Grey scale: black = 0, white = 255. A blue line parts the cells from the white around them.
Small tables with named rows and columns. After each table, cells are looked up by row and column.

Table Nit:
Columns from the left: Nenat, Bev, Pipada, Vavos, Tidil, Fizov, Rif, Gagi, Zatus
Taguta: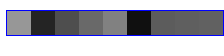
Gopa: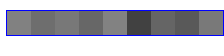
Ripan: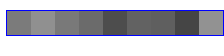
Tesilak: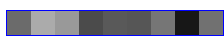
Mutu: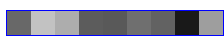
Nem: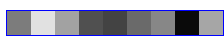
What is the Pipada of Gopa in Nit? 120
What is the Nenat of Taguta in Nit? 151
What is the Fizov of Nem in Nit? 106
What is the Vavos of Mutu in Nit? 92
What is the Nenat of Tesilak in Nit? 107
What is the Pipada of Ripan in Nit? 121
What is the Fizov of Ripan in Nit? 98
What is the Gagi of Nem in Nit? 10
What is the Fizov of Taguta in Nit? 16
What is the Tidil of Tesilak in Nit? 89

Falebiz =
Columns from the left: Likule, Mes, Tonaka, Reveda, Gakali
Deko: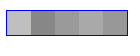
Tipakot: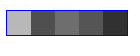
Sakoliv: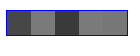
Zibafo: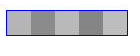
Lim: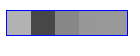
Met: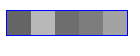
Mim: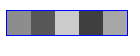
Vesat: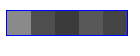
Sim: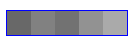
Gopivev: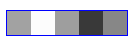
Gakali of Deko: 152
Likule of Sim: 104
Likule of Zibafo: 181
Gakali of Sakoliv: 119
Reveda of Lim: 152
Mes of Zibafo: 139
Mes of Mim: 87
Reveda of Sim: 146
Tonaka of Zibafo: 185
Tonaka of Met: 110
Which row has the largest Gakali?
Zibafo

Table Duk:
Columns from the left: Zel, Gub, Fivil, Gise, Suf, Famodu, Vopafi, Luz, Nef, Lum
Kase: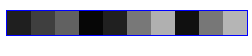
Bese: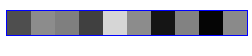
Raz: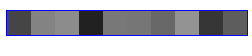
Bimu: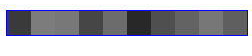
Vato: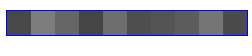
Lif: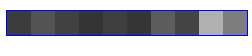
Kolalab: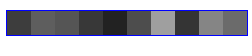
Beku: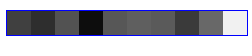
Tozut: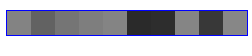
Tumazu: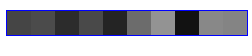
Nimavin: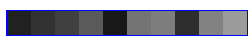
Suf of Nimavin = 24
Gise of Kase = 6
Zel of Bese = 78
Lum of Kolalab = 107
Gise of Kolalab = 56
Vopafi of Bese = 21
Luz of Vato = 93
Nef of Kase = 119
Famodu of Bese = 140
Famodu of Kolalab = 77
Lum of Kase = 181
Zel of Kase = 31
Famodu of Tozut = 42
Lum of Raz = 93

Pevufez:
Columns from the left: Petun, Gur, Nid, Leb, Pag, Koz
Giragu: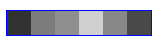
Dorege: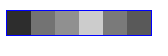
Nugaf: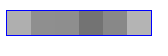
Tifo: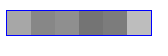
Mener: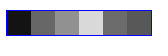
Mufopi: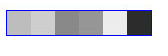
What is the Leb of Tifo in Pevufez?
116
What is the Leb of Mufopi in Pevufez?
150
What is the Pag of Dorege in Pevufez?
122
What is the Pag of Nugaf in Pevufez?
136
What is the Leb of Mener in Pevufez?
217
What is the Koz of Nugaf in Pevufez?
180
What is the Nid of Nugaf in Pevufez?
142
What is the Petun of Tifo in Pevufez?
167

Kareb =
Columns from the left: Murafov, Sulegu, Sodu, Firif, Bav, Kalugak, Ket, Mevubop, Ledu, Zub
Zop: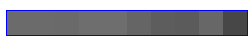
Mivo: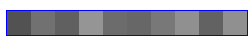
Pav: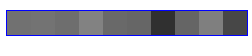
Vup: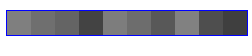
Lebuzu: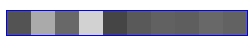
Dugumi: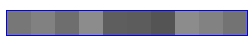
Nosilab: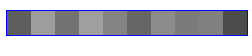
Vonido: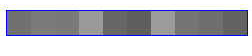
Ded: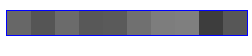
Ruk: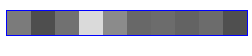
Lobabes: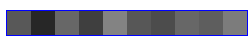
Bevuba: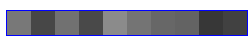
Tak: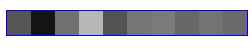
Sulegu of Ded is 85
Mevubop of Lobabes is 103
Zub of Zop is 71
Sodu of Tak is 113
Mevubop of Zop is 91
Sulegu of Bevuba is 71
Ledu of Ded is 61
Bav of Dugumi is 94
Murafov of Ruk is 123
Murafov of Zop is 107
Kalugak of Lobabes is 87
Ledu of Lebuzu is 104
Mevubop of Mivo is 144
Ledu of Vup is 78
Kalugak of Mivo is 103
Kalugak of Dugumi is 92
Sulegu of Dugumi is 129
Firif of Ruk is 218
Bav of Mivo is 108

